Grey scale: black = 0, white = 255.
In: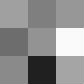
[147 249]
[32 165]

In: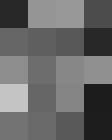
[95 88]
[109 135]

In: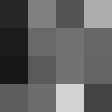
[105 113]
[90 114]

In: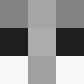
[172 30]
[160 248]

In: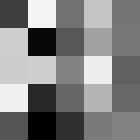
[8 87]
[207 130]

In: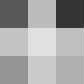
[224 191]
[202 176]

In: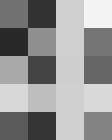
[143 207]
[68 206]
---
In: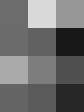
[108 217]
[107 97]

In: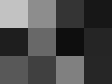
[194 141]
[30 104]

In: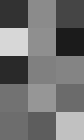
[50 139]
[215 143]

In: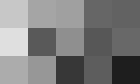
[199 165]
[223 89]

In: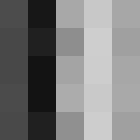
[76 23]
[72 32]

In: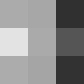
[171 167]
[227 170]

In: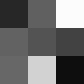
[39 96]
[98 83]

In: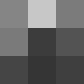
[133 199]
[122 60]

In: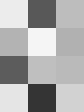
[236 88]
[179 245]
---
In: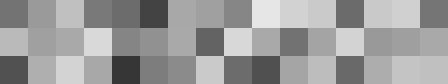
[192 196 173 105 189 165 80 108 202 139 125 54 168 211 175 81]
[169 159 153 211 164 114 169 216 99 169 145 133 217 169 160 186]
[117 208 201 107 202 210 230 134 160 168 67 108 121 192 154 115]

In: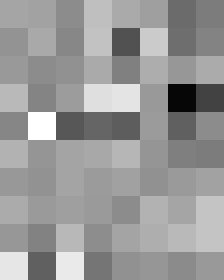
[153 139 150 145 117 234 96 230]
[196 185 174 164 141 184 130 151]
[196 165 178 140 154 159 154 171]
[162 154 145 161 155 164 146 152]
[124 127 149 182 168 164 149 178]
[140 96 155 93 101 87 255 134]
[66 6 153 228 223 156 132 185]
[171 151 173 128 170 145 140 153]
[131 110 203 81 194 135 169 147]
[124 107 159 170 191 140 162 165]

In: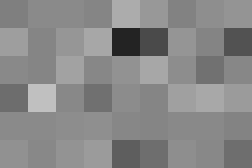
[110 136 142 110 94 155 147 136 145]
[131 137 137 133 135 143 141 138 138]
[155 168 160 133 140 112 136 192 109]
[135 113 141 167 146 135 162 133 137]
[82 132 149 74 35 167 150 133 158]
[148 142 130 152 172 133 138 138 127]

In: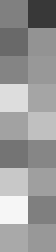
[152 169]
[127 246]
[159 200]
[134 116]
[192 162]
[165 221]
[152 132]
[147 105]
[56 128]

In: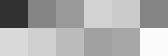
[251 167 161 187 207 217]
[132 203 210 153 133 49]

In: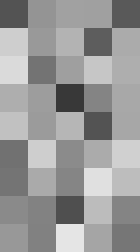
[118 165 229 129 152]
[132 188 79 130 138]
[189 224 133 170 116]
[208 171 139 206 113]
[167 83 182 155 193]
[168 132 56 157 174]
[174 198 159 115 218]
[171 93 179 153 206]
[89 160 161 148 83]

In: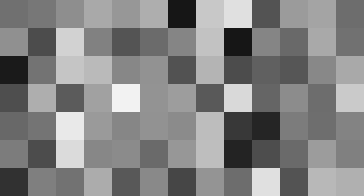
[176 184 83 224 109 148 70 137 88 172 114 127 49]
[128 156 106 77 35 190 151 106 139 135 219 76 124]
[131 110 124 37 56 189 139 146 134 154 233 116 104]
[202 109 140 101 217 89 157 147 242 161 91 174 78]
[169 136 86 96 76 180 82 146 135 186 197 115 26]
[113 169 105 133 22 194 133 107 84 129 210 76 144]
[109 164 155 83 224 200 22 174 151 169 142 119 112]

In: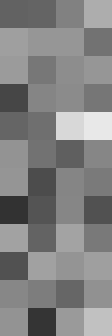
[193 154 52 147]
[145 102 125 135]
[159 148 161 81]
[121 163 99 162]
[81 134 84 50]
[122 133 76 149]
[134 95 114 147]
[232 216 111 101]
[118 139 133 70]
[150 141 119 155]
[114 150 150 159]
[173 129 100 98]

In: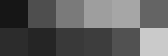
[202 81 61 57 37 44]
[100 166 158 122 78 22]
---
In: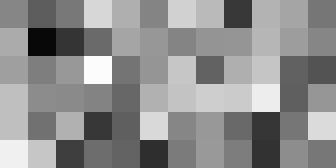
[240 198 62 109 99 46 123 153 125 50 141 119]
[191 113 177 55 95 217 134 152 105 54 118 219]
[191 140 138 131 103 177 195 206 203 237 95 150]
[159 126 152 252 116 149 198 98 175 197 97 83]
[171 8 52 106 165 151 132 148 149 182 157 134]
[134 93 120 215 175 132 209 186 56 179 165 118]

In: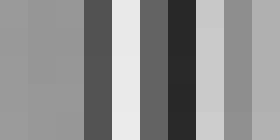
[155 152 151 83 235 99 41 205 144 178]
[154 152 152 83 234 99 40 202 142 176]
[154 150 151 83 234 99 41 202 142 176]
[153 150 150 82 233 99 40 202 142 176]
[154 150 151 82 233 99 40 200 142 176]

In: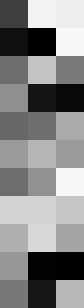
[120 22 184]
[151 2 0]
[175 216 164]
[212 211 198]
[109 146 248]
[154 182 155]
[104 111 170]
[143 20 8]
[110 195 122]
[15 0 248]
[63 243 238]

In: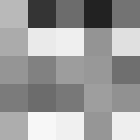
[173 247 240 150 238]
[123 108 120 158 145]
[149 129 157 152 111]
[171 234 239 148 224]
[185 52 108 34 115]

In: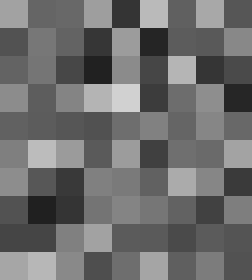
[166 183 137 78 110 165 95 124 82]
[69 69 128 162 91 90 74 91 84]
[82 32 52 116 132 118 98 65 126]
[141 87 57 128 122 97 171 134 58]
[127 188 155 90 156 64 111 106 163]
[97 92 86 81 110 129 101 134 104]
[140 93 132 180 209 60 109 142 38]
[99 117 71 33 139 70 181 53 74]
[82 119 99 54 156 37 92 89 136]
[162 101 104 158 52 186 96 168 86]

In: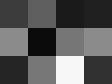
[37 119 247 49]
[139 11 118 139]
[60 95 26 32]
